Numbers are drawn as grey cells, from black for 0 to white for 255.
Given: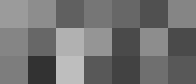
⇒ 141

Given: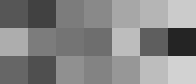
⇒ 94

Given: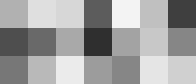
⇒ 200

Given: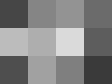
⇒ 218

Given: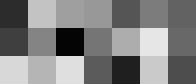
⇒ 230

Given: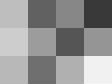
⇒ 85
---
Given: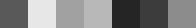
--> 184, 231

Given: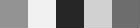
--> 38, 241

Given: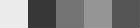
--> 116, 235

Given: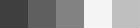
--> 130, 244

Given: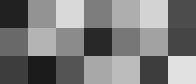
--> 40, 225

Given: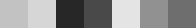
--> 73, 228
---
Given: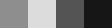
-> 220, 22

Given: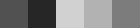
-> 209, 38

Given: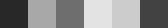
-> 227, 40

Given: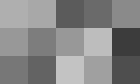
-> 195, 60

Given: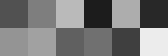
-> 236, 28

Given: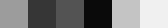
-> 240, 10

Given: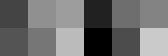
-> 202, 0
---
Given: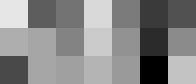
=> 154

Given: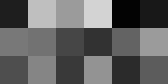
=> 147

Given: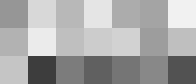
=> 117

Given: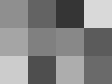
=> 78

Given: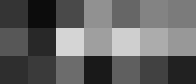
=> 95

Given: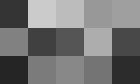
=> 136

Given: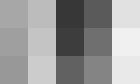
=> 97
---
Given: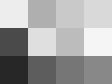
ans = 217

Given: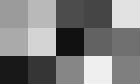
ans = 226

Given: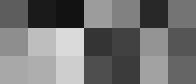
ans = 116

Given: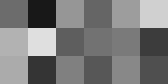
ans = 208

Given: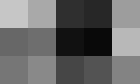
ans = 157

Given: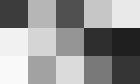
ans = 233

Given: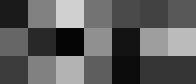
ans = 88

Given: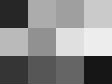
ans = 202

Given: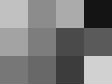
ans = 20
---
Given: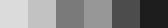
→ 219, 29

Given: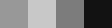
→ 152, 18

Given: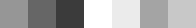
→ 150, 200

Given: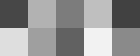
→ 71, 138

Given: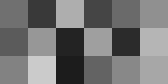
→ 112, 167

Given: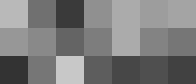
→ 185, 65

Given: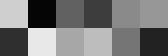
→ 207, 34

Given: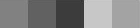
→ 129, 163
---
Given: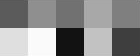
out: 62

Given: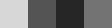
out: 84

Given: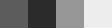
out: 92

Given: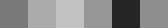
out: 121

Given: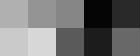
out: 28

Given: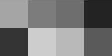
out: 51

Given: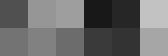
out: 38
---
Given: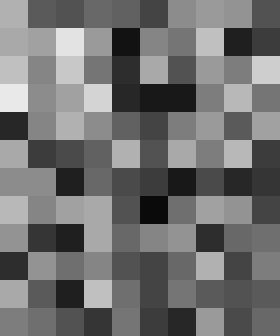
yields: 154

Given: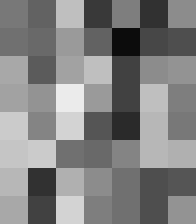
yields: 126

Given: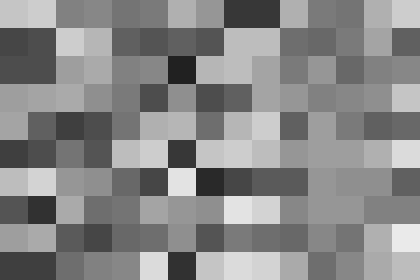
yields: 116

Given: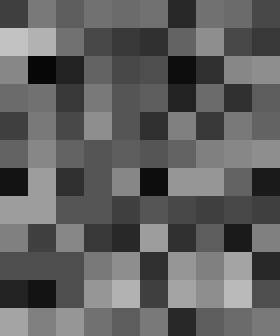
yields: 113

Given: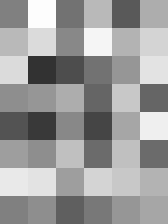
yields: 185

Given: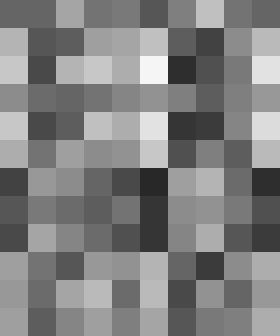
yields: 192

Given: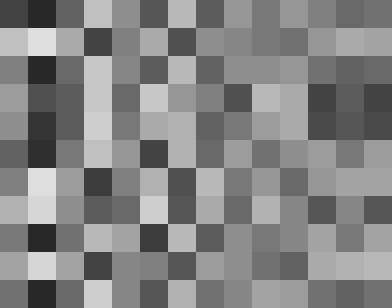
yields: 128

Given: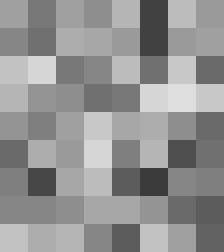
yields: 65

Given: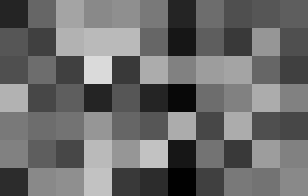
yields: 79
